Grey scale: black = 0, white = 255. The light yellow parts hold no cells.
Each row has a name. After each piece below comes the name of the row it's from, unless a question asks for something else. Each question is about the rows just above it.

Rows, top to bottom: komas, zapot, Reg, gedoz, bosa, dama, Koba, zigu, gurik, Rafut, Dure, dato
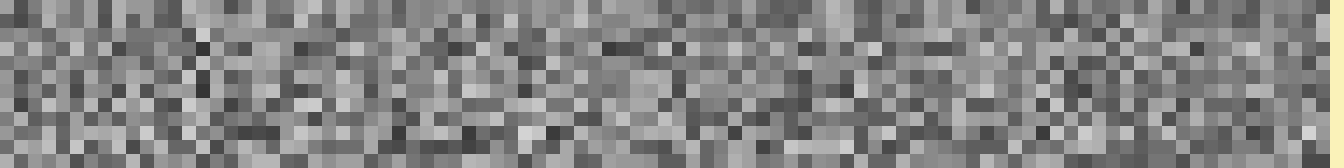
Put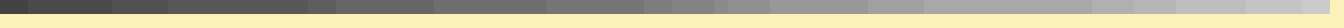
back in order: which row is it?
zigu
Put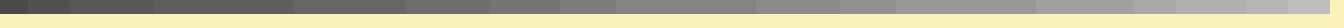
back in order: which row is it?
zapot

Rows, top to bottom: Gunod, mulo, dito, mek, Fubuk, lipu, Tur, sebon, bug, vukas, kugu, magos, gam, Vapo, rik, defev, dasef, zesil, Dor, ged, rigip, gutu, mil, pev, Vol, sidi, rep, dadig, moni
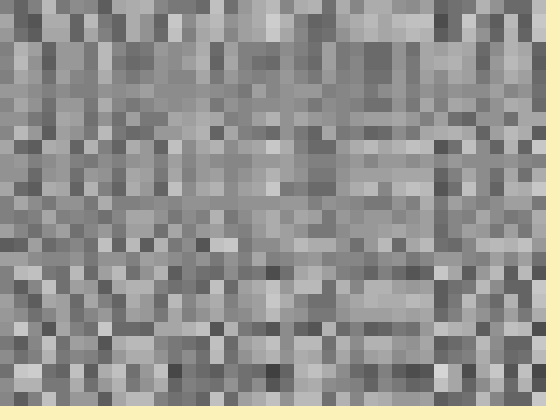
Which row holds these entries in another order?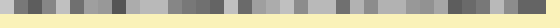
Vol
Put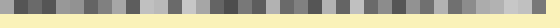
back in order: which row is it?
pev
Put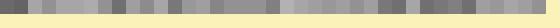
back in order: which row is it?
gam

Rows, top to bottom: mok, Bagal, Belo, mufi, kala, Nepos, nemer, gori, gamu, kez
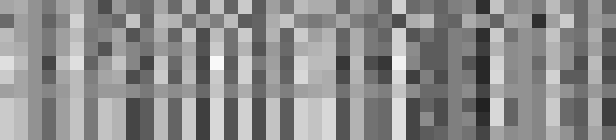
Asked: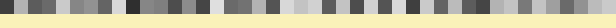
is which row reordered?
gamu
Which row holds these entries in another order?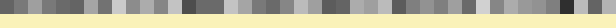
mok

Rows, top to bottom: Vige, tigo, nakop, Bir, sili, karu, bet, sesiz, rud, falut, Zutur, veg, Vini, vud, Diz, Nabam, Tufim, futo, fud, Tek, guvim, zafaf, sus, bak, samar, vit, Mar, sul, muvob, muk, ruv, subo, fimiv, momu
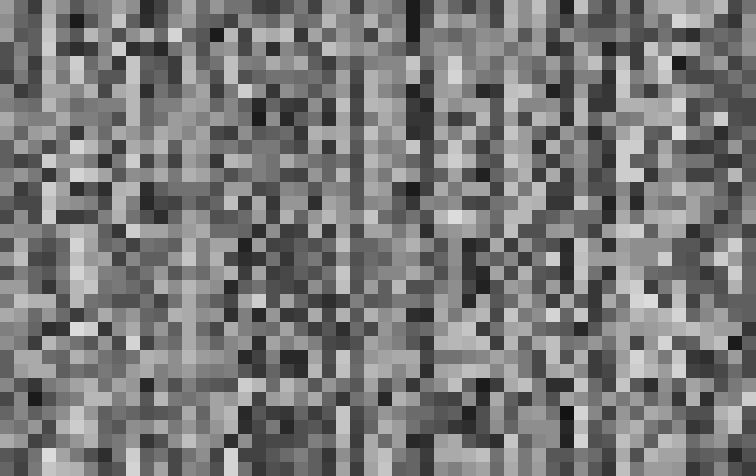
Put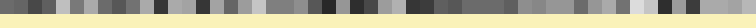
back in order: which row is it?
falut
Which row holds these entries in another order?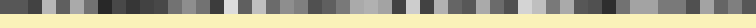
fimiv
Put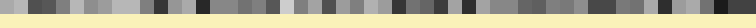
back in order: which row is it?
rud
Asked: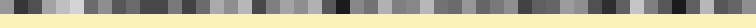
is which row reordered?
tigo

